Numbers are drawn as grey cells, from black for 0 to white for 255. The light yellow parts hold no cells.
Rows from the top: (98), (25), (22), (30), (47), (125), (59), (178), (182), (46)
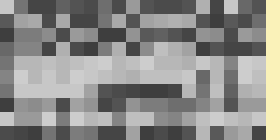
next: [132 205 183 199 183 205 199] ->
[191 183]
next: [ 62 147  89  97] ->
[83 69]
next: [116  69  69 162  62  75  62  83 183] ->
[ 89 154]
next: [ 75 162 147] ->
[69 83]
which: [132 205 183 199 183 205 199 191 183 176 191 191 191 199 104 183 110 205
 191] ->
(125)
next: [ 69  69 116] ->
[169  83]

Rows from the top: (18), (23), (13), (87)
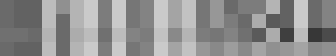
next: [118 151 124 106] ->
[172  90]
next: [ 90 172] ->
[ 63 188]
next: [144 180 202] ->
[124 202]
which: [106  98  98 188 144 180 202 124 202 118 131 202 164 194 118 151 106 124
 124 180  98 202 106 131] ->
(18)
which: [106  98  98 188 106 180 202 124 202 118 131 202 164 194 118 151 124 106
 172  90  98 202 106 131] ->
(23)
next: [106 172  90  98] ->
[202 106]

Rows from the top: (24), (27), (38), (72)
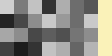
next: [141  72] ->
[94 80]
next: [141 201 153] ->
[109 201]
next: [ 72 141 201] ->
[153 109]
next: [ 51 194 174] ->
[101 180]
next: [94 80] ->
[117 141]
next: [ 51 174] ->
[109  86]
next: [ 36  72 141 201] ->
[153 109]

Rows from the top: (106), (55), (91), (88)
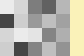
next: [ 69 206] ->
[153 191]
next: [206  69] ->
[132 191]
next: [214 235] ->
[228 132]

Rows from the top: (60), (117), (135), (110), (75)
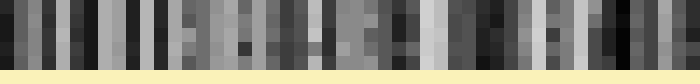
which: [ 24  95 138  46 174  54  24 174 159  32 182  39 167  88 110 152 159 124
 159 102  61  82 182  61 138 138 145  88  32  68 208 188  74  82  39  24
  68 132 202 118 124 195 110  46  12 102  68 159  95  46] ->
(117)
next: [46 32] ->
[ 68 124]
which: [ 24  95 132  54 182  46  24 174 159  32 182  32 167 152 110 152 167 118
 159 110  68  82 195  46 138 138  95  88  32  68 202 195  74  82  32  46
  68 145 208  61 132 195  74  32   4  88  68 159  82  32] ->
(135)
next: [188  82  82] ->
[32 39]
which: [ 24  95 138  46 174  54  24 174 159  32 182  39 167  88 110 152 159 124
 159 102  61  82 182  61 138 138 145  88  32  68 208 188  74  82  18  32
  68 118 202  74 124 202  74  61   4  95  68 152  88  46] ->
(75)
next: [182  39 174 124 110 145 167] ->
[ 54 159]

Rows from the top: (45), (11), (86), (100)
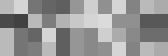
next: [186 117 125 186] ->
[ 95 150]
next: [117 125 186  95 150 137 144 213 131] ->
[186 171]
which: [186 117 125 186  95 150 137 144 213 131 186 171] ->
(100)
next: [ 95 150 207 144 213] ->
[131 186]
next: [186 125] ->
[179 200]
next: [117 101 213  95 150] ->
[137 207]

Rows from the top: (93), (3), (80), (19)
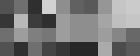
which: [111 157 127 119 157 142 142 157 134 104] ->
(80)
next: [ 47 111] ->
[68 54]
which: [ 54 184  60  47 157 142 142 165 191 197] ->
(3)

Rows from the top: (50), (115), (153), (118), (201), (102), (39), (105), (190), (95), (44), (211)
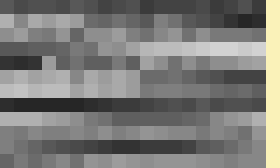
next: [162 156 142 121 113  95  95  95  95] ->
[ 95 101]
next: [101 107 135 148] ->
[156 176]
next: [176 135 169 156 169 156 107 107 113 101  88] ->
[80 67]
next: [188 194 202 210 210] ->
[202 210]

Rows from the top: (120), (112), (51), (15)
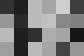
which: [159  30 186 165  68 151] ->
(15)
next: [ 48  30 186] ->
[165 207]
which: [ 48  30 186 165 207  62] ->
(120)

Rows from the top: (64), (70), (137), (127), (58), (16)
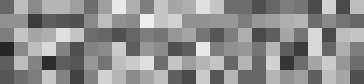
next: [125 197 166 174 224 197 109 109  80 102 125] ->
[117  74]
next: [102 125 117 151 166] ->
[117  86]
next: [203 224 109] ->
[197 159]
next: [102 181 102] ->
[210  52]
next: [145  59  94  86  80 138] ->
[189 145]
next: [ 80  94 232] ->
[125 145]

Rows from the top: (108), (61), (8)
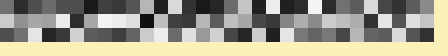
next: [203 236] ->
[107 223]
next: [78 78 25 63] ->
[57 85]
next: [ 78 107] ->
[78 78]
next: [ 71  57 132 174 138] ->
[203 190]

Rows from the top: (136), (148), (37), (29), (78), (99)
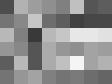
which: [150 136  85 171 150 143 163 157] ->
(29)
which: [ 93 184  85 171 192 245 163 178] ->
(78)

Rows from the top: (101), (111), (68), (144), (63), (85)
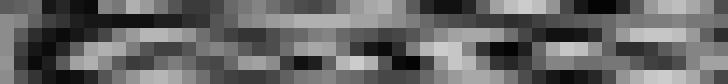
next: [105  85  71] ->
[71 77]
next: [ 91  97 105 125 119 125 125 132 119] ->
[119 111]
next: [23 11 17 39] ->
[ 85 119]

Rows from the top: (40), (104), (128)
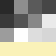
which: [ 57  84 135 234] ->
(104)

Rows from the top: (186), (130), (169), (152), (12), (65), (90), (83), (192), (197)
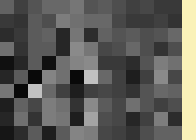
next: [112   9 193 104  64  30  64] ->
[138  71]
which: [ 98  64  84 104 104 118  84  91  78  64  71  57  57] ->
(186)
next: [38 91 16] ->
[112 132]
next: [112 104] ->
[104  71]
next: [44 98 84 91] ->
[78 84]
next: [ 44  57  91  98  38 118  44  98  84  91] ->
[78 84]
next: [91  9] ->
[132 112]

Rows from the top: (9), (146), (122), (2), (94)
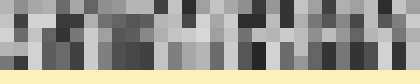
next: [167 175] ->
[107 167]
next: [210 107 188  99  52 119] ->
[52 79]
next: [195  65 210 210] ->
[58 58]
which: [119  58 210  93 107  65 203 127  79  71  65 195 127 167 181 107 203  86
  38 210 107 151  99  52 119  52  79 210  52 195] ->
(94)
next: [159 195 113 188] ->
[181 203]

